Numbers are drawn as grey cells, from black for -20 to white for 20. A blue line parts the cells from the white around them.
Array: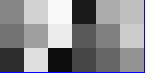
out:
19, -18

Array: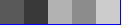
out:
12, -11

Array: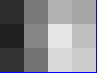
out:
16, -15

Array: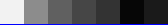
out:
18, -19

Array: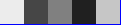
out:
17, -15

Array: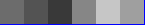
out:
11, -11
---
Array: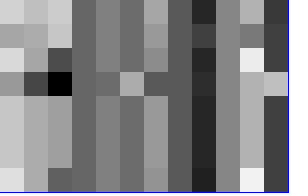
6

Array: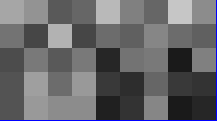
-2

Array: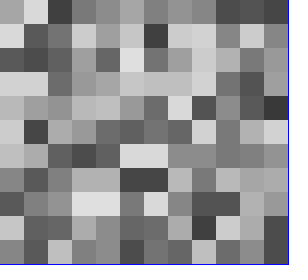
14

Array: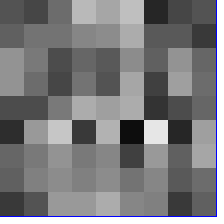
-5

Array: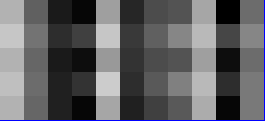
11

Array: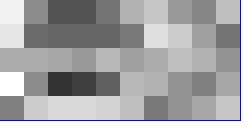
16
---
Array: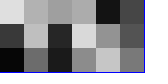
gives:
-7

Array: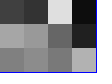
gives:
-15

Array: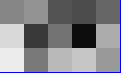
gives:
7

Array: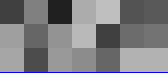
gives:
-2

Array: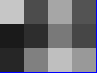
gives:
-9

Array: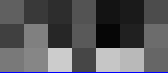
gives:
-3

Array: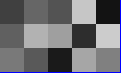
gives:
12

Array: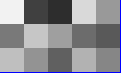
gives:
-6

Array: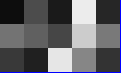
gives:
-1

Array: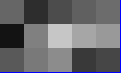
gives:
4
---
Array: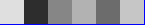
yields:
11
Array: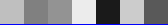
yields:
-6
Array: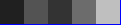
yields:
10
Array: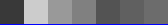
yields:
-3
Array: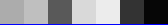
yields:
-19
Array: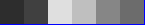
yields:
-3
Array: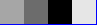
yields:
16
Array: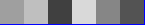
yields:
-7
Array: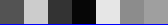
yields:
5
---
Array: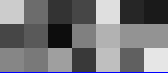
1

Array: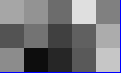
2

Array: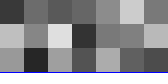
4

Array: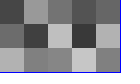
8

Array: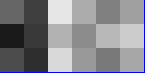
-8

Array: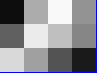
14

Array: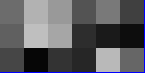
-9
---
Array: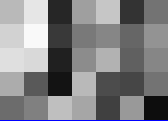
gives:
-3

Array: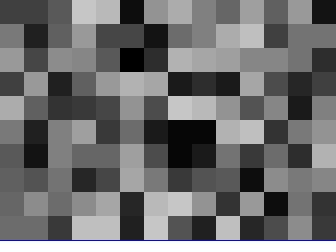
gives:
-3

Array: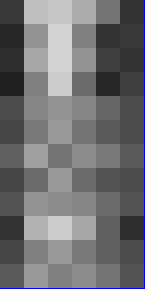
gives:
-6

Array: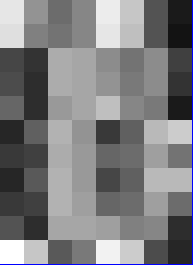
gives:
20

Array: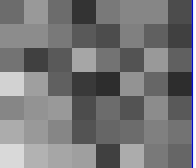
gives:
14

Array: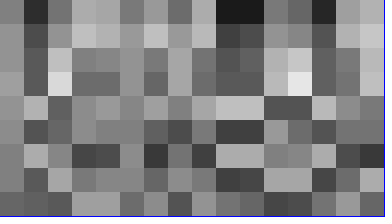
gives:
-4

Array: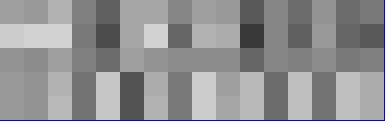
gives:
4
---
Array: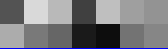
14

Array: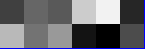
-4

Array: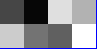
-19

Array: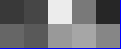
-9

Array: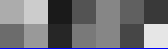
12

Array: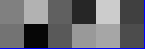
8

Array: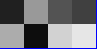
4
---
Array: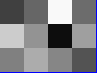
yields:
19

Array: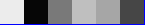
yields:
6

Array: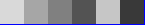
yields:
11

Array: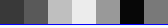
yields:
-19

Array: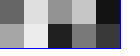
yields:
11

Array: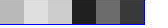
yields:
-3

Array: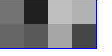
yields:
10

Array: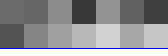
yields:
-5

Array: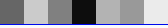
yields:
4

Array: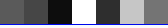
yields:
11
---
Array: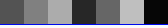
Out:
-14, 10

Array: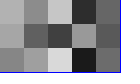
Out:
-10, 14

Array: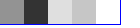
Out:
15, 20

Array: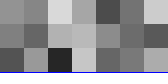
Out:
9, 14

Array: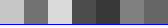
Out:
-8, 14

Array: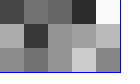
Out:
3, 19
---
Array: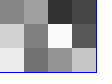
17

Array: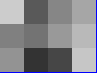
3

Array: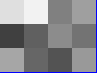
6

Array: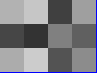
7

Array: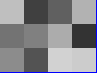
2

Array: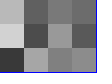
-11

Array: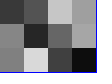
0

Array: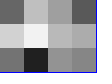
-2
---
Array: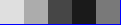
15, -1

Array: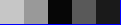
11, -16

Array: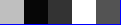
10, -7

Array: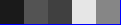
-16, 1

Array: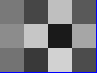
-1, -8

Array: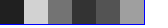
-15, 5

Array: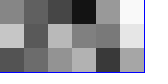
1, 6

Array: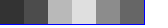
-12, -4
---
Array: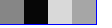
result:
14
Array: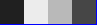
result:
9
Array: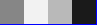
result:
9
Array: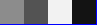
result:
18
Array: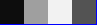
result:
18
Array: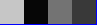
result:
-2
